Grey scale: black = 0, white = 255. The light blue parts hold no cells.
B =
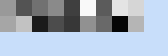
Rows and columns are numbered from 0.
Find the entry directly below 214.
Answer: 181
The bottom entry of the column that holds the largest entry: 145
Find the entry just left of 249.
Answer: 63
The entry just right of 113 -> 138
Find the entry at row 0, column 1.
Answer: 83

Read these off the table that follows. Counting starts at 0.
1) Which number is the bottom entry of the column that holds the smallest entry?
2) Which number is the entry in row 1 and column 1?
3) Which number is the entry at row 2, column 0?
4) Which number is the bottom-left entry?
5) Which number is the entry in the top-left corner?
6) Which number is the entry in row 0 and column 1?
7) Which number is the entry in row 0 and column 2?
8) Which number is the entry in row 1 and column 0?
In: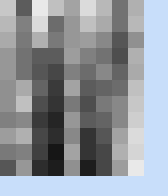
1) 29
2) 128
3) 170
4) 86
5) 199
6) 92
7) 233
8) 184

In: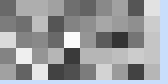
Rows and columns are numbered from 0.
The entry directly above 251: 131
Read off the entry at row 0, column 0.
105
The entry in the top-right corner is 226
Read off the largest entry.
251
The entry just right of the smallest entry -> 117
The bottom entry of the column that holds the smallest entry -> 155
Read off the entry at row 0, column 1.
174
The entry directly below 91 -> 182
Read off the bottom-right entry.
182
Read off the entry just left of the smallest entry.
91
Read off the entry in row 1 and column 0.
124
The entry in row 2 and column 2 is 137
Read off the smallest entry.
51
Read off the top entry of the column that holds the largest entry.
111
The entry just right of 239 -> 149

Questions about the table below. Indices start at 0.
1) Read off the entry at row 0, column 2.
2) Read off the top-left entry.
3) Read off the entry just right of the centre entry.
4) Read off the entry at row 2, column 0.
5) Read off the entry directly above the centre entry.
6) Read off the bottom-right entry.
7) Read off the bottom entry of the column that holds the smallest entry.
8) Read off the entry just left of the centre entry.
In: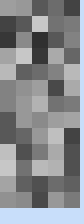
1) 88
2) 158
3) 114
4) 55
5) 158
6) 122
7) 73
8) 152

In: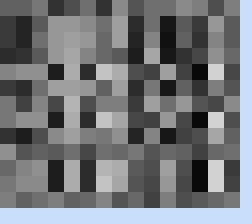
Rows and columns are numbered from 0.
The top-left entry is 97
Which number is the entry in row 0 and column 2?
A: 119
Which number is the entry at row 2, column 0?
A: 58
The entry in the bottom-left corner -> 126
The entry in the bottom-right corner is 119
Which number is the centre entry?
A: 126
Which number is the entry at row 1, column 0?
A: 58
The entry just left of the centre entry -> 126
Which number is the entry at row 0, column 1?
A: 97
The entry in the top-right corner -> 126
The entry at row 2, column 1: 36

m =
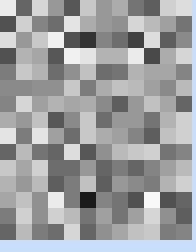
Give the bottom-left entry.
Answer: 101
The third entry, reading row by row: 214
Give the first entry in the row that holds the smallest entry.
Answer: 166
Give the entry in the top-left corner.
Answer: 235
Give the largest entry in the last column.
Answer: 221
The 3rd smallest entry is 65
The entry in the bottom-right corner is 132
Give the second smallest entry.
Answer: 51
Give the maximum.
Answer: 248
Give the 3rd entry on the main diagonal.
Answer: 200
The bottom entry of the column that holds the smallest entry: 101
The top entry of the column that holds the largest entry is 94
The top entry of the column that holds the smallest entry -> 200
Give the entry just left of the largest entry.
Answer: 81
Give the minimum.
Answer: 26
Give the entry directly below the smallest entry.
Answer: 116
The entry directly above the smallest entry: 193
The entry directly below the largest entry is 214
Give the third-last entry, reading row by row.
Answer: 200
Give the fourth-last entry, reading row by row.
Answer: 193
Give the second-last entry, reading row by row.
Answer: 124
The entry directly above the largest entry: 124
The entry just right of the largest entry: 81
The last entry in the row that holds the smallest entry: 101
